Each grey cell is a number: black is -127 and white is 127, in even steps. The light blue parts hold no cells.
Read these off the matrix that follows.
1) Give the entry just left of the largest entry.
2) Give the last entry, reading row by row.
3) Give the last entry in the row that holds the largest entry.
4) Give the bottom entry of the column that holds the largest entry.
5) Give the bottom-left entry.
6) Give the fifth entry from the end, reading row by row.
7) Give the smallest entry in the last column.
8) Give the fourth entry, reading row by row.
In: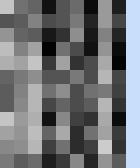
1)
-63
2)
-35
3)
-77
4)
20
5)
-6
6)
-69
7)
-124
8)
-110

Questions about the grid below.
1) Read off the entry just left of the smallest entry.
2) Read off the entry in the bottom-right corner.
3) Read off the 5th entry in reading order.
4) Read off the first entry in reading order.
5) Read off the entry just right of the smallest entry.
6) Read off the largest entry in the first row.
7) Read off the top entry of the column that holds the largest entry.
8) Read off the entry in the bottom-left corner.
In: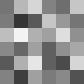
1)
-4
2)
-45
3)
-17
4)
-10
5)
-38
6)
86
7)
56
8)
2

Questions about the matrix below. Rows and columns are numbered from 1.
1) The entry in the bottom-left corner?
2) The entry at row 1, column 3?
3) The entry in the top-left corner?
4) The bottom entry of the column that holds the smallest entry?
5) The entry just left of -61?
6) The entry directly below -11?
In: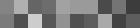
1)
-4
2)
-26
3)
4
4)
-34
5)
41
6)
-61

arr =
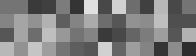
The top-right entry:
-11
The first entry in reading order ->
-11
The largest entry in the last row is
81
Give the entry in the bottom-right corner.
-82
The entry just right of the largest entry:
-55
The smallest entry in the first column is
-41
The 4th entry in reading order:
-63
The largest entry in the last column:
50
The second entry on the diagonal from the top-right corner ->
-48
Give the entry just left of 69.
18
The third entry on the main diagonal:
-18
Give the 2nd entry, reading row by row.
-11
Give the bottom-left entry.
56

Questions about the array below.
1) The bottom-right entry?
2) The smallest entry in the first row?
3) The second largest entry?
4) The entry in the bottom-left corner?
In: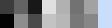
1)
7
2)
-103
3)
67
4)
-123

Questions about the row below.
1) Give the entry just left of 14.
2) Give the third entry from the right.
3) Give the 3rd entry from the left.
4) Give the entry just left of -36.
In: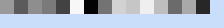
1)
-36
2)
-20
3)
14
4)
26

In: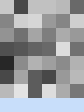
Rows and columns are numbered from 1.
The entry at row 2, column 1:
5
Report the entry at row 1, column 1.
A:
72
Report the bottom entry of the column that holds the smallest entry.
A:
57
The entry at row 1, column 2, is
-55
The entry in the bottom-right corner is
-8
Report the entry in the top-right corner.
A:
-22
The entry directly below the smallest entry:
-55
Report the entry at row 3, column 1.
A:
19
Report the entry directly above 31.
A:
-22

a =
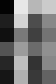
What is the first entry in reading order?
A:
-124
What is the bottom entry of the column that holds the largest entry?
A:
48
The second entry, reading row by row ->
103
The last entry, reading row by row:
-28
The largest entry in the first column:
-43
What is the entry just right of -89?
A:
63
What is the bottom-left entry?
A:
-105

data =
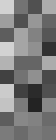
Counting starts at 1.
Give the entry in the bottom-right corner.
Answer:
-12
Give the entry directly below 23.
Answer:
2
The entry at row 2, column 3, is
23
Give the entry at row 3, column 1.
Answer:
-34
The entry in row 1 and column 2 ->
-12
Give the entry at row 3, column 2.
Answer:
37
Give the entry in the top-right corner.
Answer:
44
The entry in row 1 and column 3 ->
-47
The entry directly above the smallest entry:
-84
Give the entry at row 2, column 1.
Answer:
30
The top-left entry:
82
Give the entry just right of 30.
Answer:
-47

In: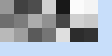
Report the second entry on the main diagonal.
-3
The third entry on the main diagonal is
-37
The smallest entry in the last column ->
-77
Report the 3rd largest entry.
95
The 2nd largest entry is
116
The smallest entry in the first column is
-17
